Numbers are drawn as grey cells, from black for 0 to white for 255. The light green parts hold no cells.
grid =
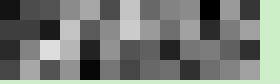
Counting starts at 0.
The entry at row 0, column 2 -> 83
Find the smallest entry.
0
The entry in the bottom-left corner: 70
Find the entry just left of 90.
195
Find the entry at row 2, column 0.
42
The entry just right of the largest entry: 182
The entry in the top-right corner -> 54
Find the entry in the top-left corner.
19
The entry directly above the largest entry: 26
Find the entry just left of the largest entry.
131
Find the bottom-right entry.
160
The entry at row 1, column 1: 62
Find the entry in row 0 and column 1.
76

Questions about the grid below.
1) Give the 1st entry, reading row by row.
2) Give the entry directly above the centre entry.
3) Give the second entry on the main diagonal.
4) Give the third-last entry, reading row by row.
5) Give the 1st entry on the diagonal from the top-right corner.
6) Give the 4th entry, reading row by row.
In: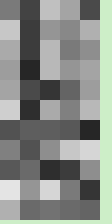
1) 122
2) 53
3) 60
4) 114
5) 74
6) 164

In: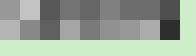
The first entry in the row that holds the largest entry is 152
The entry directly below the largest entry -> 136
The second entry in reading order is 195
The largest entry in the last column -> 79
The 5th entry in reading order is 102

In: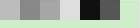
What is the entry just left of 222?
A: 166
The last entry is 85
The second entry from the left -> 136
